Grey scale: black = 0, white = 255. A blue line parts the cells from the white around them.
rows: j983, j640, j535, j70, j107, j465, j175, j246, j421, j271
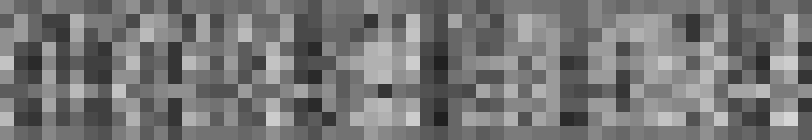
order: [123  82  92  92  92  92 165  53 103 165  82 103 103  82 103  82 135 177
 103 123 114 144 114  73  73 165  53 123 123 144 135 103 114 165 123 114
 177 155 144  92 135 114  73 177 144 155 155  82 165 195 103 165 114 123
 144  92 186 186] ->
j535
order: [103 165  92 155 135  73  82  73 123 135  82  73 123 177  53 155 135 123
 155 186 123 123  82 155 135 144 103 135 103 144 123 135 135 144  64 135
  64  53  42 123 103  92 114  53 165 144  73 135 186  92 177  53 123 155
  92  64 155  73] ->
j70

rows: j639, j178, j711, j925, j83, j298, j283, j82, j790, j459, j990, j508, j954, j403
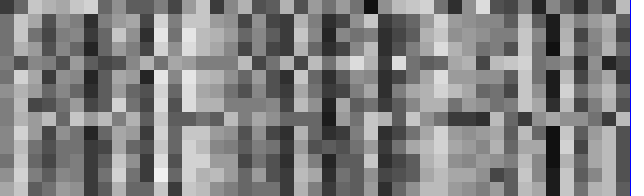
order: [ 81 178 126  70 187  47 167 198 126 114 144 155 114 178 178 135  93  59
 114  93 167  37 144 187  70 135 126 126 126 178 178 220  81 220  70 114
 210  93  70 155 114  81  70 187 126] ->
j82
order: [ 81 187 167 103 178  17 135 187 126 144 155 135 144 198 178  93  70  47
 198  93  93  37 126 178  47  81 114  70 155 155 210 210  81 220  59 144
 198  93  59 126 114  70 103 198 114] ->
j508
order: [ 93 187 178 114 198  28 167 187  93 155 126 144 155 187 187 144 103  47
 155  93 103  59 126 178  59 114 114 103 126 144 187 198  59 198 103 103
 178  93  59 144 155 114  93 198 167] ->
j403
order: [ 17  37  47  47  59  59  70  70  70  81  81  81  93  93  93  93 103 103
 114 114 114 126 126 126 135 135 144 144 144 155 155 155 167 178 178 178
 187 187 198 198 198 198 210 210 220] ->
j508

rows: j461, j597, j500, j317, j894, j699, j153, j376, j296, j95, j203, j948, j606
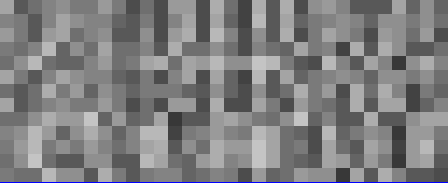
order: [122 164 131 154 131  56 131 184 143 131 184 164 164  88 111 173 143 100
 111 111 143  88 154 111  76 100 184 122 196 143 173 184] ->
j894
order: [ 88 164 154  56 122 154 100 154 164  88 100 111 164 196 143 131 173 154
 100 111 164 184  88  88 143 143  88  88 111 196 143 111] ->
j948
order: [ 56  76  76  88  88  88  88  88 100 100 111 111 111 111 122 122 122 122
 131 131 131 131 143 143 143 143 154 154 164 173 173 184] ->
j606

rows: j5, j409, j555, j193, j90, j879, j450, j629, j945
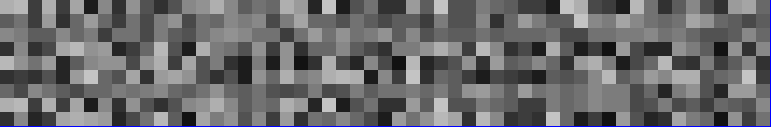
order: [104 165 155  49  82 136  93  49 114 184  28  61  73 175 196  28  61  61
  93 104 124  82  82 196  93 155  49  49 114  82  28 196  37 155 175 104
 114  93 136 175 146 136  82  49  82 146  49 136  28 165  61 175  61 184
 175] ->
j5
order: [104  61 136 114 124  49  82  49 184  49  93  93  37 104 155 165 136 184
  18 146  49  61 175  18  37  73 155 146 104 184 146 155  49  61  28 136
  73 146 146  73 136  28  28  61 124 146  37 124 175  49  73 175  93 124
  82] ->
j90
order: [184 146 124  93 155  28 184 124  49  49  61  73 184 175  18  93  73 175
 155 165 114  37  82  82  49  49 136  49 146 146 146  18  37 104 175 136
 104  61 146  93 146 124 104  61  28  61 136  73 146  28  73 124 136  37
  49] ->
j193

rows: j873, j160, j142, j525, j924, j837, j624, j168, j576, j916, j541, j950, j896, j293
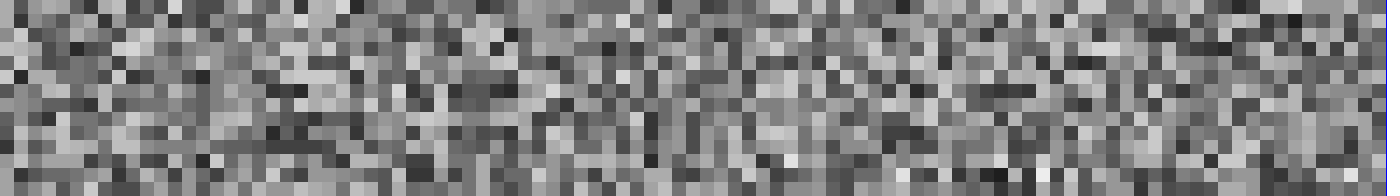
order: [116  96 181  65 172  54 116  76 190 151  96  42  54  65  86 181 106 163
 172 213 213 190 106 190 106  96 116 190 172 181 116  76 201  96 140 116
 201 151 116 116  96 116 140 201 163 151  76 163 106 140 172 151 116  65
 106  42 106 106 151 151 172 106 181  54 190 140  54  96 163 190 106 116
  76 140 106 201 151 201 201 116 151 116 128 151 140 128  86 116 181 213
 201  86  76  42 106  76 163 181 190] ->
j525
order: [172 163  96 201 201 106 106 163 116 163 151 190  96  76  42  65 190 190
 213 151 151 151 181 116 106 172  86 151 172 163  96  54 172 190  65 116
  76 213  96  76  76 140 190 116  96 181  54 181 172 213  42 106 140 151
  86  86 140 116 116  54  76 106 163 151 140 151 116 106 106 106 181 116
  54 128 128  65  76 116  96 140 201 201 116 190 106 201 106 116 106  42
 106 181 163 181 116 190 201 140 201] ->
j873
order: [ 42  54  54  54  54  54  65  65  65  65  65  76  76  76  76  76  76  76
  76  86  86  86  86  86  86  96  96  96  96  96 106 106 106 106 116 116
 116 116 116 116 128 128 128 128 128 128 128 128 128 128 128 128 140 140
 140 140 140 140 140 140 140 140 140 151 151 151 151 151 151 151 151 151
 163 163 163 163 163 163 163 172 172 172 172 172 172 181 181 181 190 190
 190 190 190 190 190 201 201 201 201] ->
j916
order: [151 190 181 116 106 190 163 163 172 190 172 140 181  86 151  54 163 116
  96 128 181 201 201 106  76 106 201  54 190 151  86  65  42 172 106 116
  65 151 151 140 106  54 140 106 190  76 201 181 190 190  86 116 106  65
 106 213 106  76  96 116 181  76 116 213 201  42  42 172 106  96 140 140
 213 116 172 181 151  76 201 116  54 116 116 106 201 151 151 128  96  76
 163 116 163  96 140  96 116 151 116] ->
j525
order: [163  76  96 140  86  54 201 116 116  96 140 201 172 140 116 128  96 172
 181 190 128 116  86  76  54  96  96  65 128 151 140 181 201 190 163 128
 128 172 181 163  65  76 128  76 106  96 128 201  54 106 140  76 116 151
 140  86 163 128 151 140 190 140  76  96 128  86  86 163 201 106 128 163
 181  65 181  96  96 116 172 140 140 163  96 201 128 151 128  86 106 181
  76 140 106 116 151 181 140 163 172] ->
j576
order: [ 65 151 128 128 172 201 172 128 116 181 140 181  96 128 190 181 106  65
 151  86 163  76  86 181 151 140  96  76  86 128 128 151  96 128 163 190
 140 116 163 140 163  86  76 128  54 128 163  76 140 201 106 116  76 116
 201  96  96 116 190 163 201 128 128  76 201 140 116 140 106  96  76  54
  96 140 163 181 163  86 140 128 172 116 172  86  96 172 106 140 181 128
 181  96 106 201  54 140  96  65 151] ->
j168

